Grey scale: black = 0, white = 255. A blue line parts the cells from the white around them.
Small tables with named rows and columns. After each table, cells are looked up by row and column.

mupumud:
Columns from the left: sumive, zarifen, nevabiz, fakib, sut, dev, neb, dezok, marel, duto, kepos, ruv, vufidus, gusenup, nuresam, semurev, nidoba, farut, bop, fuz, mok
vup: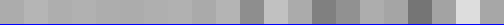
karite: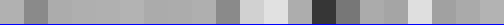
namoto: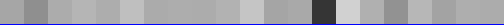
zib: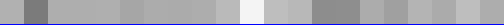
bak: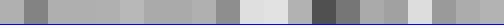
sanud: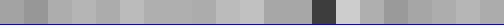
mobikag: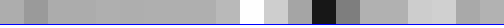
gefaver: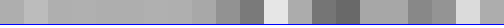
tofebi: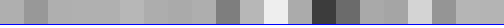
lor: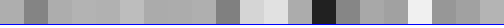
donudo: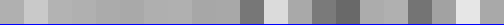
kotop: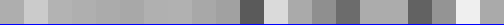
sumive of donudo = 176
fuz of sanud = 182
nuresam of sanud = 204
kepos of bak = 222
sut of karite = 176
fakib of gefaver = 176
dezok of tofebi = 170
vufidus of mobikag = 165
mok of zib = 173
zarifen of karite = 138
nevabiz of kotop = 179
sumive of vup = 172
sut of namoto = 173
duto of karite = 138
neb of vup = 175
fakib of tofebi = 176
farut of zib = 180
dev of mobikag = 174
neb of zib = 172
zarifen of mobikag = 154

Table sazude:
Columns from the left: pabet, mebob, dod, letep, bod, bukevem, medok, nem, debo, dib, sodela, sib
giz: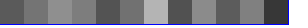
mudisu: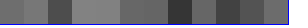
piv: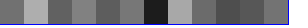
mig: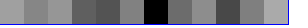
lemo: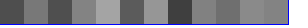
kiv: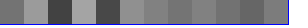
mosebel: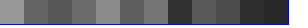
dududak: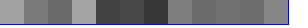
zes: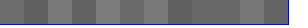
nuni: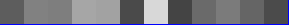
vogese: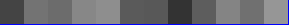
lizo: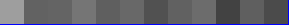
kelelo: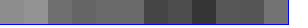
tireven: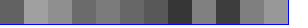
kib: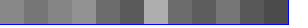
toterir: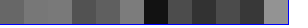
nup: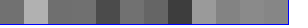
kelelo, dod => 111
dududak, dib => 113
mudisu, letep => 130
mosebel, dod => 86
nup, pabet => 113
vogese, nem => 51
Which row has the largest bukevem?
kiv

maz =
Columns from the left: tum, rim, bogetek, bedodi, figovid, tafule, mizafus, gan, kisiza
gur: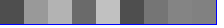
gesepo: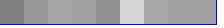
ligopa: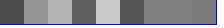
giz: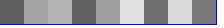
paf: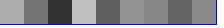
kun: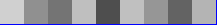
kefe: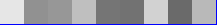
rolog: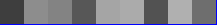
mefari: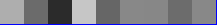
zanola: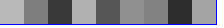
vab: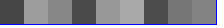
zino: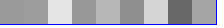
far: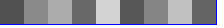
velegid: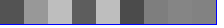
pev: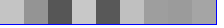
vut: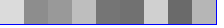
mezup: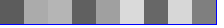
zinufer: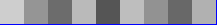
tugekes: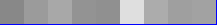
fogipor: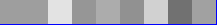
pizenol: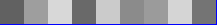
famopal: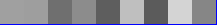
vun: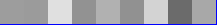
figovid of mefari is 102
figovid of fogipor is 172
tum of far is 81
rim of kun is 144
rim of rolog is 141
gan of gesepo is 162
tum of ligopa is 77
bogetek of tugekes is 168
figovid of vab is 153
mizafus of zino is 212
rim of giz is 164
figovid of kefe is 117
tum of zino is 154
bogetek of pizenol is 216
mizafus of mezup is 103
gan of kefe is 106
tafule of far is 87
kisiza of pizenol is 116
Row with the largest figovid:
far

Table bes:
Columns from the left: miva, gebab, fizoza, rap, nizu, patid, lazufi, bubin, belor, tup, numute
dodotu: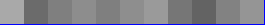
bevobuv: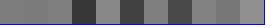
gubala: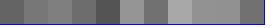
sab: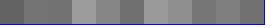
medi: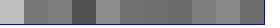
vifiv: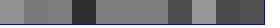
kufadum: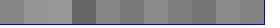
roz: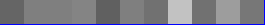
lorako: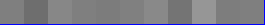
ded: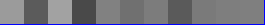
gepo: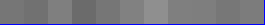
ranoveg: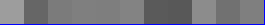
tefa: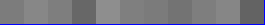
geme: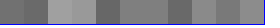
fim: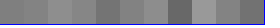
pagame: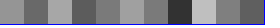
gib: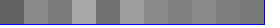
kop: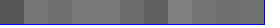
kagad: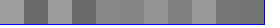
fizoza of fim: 142
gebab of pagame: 105
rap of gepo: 107
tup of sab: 127
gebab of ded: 91
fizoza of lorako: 135
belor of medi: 127
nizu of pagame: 122
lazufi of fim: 141
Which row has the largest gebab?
kufadum

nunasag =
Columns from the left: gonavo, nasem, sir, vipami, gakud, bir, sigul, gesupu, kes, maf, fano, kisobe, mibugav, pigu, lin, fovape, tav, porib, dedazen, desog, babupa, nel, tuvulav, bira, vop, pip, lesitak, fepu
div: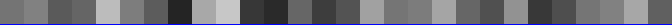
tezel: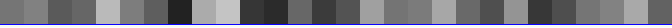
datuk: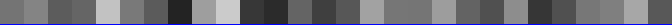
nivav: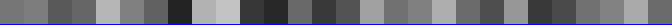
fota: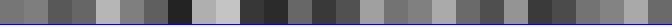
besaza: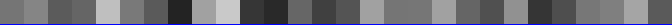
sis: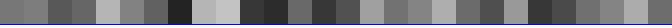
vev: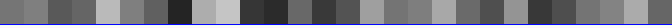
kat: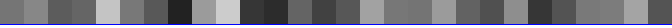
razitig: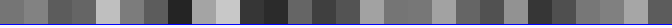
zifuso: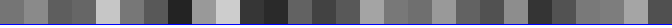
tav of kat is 119
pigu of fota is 57
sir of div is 90
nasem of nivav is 124
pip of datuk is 127
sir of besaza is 91
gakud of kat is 196
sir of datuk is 92
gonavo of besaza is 117
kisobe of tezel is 43
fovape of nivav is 160
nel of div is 146
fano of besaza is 54
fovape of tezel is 160
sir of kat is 92
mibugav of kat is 100
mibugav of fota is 103
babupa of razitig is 80
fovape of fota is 159

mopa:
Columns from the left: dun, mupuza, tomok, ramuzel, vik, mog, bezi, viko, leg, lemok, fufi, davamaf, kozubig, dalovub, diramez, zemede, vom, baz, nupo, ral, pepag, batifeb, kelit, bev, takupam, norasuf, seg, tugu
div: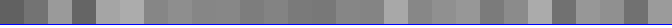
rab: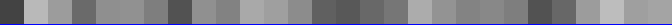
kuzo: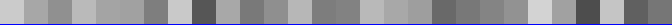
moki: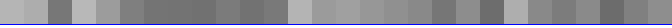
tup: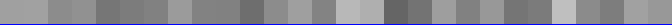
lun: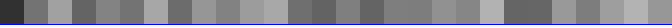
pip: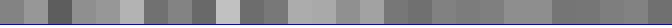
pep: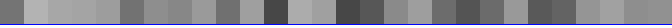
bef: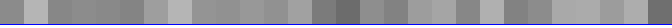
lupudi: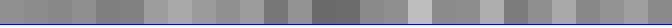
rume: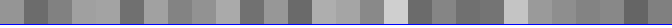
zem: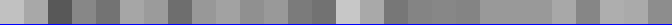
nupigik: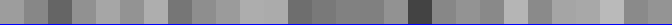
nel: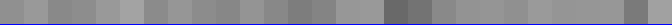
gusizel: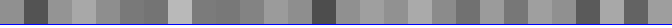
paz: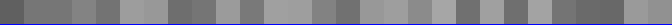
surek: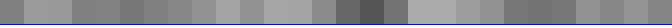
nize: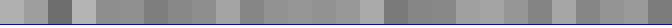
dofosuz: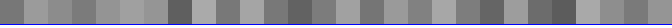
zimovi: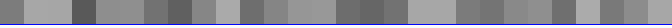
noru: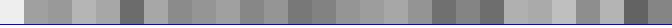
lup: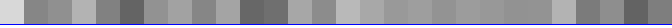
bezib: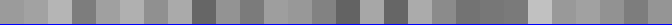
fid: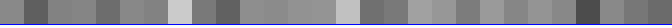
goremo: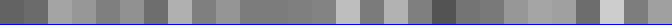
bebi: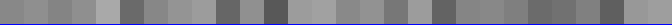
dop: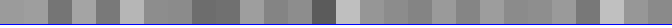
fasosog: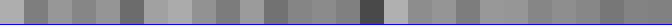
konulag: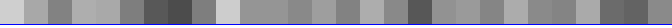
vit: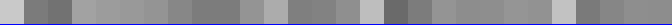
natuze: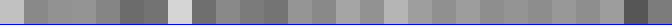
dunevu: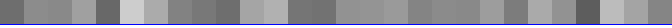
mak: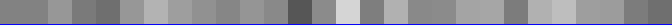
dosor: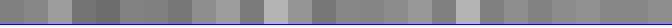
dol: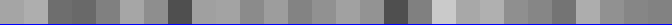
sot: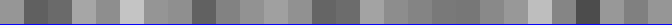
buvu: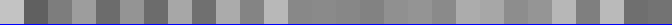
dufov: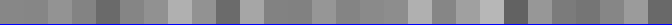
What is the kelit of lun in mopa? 102
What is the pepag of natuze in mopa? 142
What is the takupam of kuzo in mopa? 77
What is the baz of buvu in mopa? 148
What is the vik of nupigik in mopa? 166
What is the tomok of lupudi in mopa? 136
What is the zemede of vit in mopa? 190
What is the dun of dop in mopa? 155
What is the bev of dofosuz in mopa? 92
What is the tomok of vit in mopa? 114
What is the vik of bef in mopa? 137
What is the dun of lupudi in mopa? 144

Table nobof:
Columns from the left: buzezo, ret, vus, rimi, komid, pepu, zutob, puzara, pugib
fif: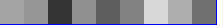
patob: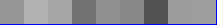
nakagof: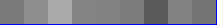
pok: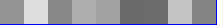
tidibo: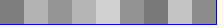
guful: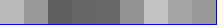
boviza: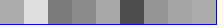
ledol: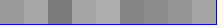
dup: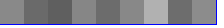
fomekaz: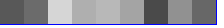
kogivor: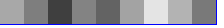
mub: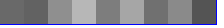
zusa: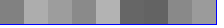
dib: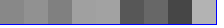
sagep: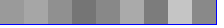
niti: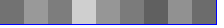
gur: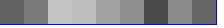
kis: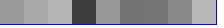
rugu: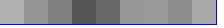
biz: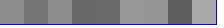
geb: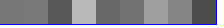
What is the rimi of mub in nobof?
183
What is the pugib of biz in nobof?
170
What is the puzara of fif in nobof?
174
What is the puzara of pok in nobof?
195
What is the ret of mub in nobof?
98
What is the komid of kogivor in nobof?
99
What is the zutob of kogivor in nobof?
228
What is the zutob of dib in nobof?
103
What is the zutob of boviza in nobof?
150
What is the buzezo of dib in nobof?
136
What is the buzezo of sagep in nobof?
154

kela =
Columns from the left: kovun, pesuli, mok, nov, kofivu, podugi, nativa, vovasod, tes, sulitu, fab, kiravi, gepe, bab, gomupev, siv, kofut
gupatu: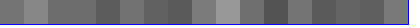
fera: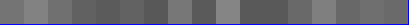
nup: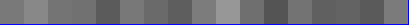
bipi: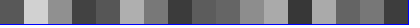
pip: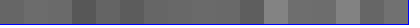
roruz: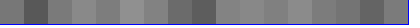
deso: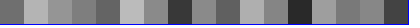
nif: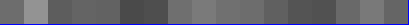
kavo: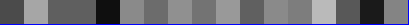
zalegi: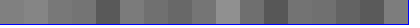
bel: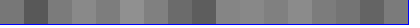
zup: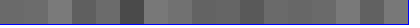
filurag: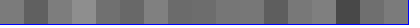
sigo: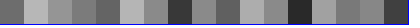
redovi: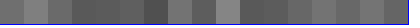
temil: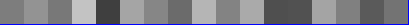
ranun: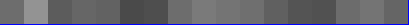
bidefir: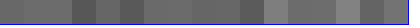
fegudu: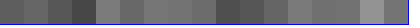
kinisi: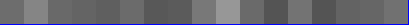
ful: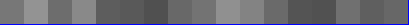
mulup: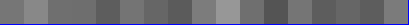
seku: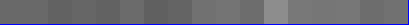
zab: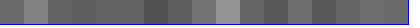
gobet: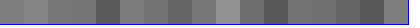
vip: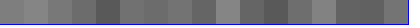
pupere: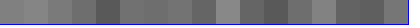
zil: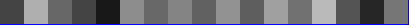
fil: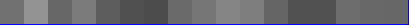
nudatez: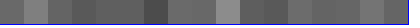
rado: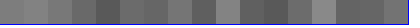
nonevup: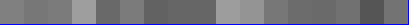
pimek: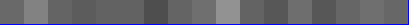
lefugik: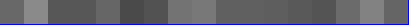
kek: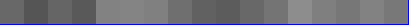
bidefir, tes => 102
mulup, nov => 110
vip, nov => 108
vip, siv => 97
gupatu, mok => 109
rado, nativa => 102
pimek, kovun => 105
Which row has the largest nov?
temil

